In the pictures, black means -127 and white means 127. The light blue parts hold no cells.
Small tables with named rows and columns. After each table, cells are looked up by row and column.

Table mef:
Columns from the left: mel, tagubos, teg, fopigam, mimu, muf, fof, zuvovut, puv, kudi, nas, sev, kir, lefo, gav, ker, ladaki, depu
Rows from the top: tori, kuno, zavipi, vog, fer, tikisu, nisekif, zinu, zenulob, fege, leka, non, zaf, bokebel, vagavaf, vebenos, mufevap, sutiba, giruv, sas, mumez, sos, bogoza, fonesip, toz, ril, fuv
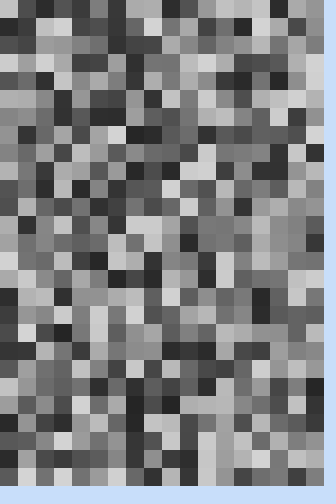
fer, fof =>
-2
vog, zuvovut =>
-79
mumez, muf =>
1
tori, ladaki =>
42
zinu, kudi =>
-38
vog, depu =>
82
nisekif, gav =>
-31
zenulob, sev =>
74
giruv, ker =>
15
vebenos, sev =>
-81
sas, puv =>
15
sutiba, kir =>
-14
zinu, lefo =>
-53
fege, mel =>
51
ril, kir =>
30
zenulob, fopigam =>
-56
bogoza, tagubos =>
-36
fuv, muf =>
27
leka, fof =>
-75
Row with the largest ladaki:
tikisu

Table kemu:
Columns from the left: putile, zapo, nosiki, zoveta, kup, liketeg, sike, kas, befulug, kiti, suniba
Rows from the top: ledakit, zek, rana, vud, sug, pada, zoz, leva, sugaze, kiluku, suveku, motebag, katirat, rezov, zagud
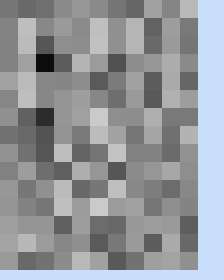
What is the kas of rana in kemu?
53
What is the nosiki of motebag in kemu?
-9
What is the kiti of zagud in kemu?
35
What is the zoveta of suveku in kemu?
59
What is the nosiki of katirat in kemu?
21
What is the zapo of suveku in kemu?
-8
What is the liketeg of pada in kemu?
7
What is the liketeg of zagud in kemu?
33
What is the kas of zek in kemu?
53

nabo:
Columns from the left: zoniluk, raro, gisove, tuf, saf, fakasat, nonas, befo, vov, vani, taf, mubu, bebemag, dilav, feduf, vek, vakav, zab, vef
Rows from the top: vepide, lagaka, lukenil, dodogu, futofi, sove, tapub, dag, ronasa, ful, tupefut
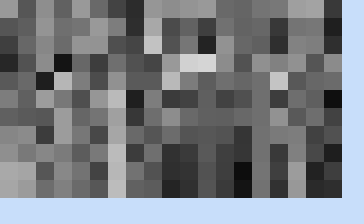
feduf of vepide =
-11
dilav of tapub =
-23
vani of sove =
-68
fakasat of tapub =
-11
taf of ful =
-76
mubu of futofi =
-34
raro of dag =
11
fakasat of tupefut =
-40
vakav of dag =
-2
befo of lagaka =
-81
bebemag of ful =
-65
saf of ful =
-12
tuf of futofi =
54
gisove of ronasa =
7
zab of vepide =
35
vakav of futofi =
-39
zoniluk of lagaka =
-42
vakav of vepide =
31
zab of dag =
-62
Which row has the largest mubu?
dodogu

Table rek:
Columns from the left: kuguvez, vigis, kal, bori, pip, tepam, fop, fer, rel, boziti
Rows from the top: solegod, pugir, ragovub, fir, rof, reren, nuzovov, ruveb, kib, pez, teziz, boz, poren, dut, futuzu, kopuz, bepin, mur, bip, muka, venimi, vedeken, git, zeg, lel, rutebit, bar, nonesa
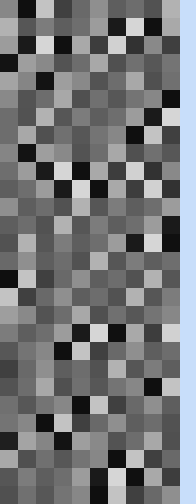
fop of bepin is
-45
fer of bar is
-111
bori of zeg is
67
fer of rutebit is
67
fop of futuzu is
-41
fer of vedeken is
7
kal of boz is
-18
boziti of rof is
-15
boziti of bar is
-66
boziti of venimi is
-33
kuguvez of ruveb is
-18
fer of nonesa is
-63
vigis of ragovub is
-101
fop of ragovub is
81
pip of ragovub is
41
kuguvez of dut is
-45
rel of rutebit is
-63

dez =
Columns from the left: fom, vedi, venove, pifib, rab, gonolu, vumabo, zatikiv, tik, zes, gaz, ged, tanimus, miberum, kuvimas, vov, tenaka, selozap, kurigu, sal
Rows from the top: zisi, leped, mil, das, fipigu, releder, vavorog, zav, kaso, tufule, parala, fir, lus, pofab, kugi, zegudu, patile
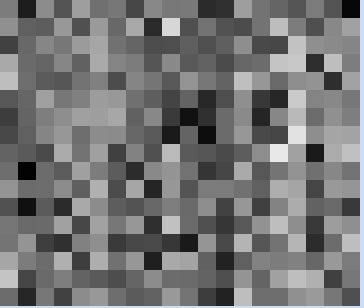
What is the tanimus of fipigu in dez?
-28
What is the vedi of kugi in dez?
-3
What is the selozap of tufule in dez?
-15
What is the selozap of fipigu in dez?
19
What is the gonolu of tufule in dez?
-3
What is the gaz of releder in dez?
-28
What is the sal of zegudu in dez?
-8

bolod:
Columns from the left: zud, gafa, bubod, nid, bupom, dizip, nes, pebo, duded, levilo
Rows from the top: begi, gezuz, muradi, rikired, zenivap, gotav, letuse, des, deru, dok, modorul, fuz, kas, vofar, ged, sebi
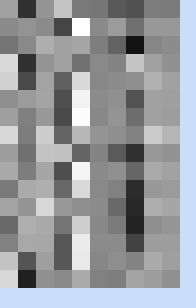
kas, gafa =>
47
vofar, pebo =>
-60
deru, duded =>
24
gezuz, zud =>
10
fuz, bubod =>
87
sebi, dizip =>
1
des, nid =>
-27
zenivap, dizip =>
8

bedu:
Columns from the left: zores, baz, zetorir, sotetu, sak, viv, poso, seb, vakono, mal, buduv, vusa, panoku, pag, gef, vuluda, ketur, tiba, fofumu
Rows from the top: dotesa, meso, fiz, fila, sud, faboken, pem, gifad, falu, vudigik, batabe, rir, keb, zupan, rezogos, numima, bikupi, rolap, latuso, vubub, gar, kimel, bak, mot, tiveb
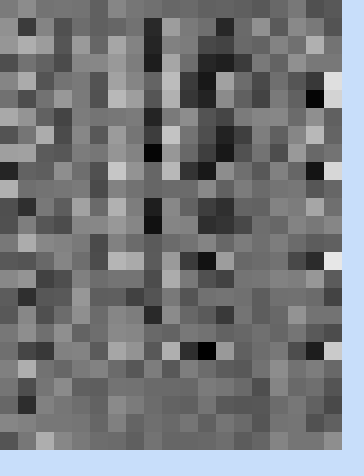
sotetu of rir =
-34
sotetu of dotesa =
-10
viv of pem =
-11
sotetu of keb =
-51
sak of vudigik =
-17
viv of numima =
-18
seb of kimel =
-13
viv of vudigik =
-47
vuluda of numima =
2
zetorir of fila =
-29
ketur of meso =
9
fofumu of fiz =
-12
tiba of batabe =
-41
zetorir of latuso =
-16
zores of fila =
-49
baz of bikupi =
-80
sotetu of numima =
-49
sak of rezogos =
-17
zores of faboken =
-14
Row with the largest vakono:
gar

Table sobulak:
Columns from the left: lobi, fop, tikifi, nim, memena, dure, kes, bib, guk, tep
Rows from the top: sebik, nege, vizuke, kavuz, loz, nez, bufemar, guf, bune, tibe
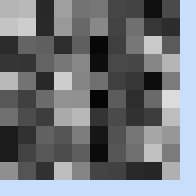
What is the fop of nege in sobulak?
77
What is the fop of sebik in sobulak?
57
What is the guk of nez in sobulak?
-21
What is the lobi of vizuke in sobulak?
-83
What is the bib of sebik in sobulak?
-60
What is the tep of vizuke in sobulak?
-37
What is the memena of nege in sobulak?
-23
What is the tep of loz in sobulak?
-4
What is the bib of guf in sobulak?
-10

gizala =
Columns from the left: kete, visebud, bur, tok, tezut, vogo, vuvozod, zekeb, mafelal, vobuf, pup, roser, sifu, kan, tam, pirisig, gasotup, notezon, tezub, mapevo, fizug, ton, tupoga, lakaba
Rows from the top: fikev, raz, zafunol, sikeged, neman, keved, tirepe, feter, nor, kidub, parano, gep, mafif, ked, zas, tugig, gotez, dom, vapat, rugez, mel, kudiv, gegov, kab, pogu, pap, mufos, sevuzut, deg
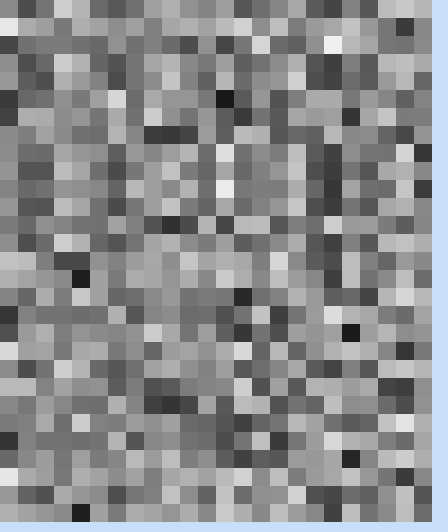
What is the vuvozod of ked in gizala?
-43
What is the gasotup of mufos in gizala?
-3
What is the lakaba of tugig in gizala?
-19
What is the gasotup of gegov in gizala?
-12
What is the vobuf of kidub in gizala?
65
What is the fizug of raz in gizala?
23
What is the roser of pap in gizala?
14
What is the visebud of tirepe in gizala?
45
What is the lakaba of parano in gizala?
-67
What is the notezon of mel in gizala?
-37
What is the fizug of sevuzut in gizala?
-31
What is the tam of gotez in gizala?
-15
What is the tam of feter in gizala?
48
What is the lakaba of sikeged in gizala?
42
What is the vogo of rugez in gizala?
44
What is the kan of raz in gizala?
81
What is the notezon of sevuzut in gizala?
-47
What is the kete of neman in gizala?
24
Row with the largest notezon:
kudiv

